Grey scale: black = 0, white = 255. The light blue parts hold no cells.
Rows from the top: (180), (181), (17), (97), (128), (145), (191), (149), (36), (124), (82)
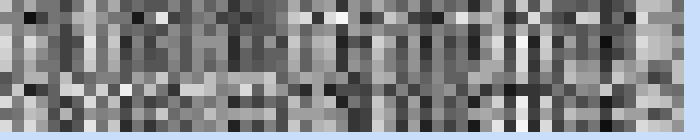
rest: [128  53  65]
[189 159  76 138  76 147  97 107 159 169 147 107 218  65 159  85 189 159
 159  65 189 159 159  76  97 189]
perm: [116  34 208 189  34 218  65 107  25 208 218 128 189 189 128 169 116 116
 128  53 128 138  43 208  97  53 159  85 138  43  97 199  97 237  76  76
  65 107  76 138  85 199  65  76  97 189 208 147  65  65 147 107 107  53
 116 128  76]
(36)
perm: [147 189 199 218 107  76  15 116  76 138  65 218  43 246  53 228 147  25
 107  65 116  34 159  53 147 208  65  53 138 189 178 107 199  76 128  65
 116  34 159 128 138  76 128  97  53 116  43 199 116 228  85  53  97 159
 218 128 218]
(82)
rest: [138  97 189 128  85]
[147  53 128  85 116  43 128 199  76 218  65 199  97 116  85 107  43  65
 107 199 189 178 116]
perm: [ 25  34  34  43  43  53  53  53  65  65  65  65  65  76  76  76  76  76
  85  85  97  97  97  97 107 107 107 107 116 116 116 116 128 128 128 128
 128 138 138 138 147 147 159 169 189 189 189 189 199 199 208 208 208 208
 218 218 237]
(36)

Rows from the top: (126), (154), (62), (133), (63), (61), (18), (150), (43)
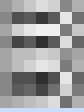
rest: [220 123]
[177]
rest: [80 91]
[ 57  91 229 112]
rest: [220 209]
[135 177]

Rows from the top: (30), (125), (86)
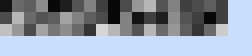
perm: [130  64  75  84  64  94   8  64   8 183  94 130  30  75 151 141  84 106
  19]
(30)
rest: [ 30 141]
[84 64  8 64]

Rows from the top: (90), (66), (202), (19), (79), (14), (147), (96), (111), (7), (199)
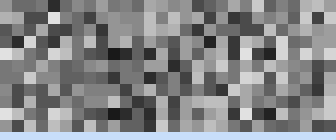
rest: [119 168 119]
[190 158 137 128  75 107]
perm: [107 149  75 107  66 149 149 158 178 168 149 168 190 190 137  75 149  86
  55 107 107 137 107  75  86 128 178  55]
(202)
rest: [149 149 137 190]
[168 178 107  55 149 107 107  75  75 190 107 149 178 149 158]
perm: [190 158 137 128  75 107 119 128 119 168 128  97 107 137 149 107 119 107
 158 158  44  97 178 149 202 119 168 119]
(14)
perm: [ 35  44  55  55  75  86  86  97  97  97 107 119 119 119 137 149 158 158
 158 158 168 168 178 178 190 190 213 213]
(19)
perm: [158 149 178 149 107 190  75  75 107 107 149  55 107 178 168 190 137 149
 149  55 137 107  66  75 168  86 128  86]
(202)

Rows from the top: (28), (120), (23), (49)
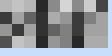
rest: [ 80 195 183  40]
[150 128  40 171 171]
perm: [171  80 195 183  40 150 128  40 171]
(49)
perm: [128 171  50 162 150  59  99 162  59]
(120)
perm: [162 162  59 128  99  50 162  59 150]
(23)
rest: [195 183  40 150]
[128  40 171 171]
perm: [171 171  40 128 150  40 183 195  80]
(49)

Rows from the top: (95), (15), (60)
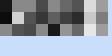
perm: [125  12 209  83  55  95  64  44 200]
(15)
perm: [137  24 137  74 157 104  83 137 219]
(95)
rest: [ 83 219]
[157]

